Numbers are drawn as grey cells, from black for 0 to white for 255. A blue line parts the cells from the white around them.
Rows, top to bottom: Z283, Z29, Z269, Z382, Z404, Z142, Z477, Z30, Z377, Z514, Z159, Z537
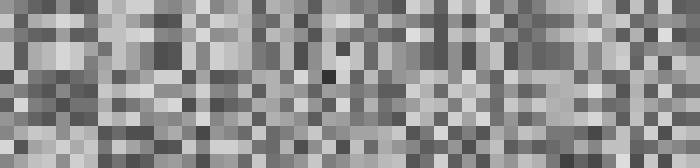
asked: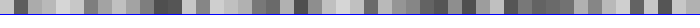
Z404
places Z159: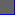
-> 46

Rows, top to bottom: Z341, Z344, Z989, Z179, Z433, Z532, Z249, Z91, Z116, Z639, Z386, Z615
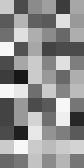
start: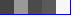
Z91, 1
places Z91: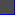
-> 3
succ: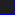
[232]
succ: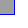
[60]
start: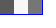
Z91, 4
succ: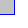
[139]
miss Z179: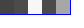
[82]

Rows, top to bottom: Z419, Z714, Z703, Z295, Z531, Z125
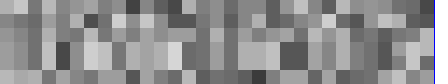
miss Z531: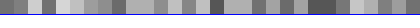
[72]
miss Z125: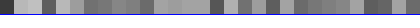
[169]
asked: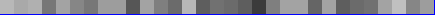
Z125
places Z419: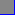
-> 5 11 18 19 23
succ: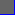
[163]
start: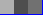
Z714, 6

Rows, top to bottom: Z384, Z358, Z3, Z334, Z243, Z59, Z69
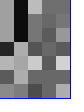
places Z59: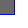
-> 3 4 5
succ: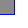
[125]

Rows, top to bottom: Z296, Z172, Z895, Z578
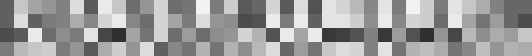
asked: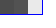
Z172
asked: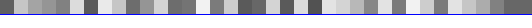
Z296

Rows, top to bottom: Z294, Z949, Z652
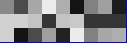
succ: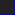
[236]
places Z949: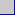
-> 6
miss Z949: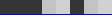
[201]
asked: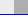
Z294
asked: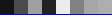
Z652

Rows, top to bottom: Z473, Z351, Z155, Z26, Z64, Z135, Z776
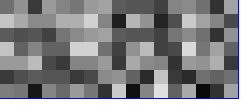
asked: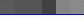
Z473
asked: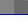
Z776
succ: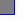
[118]
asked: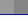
Z473
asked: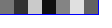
Z776
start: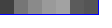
Z155, 4
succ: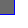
[154]

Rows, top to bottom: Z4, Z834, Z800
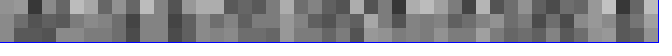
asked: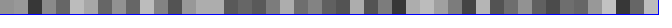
Z4
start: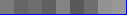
Z800, 36
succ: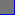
[160]
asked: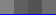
Z834
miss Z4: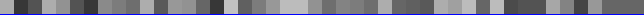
[181]

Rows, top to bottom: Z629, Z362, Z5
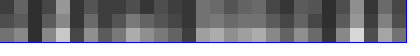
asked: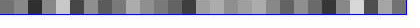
Z5
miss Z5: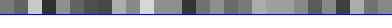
[165]
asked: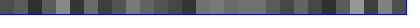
Z362
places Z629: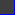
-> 1 8 9 13
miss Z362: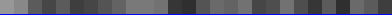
[129]
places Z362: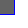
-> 11 22
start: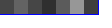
Z362, 21

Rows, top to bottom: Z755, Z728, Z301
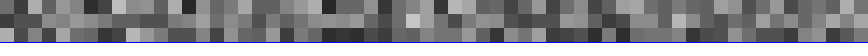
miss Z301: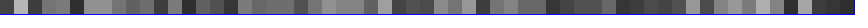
[89]
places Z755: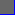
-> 16 25 26 36 38 50 58

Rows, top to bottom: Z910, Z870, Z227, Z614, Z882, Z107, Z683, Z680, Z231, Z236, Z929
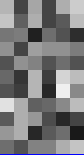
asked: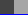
Z910
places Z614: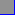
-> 1 4 5
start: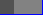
Z929, 2
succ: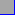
[68]
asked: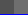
Z882
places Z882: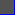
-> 1 4 6
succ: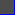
[39]

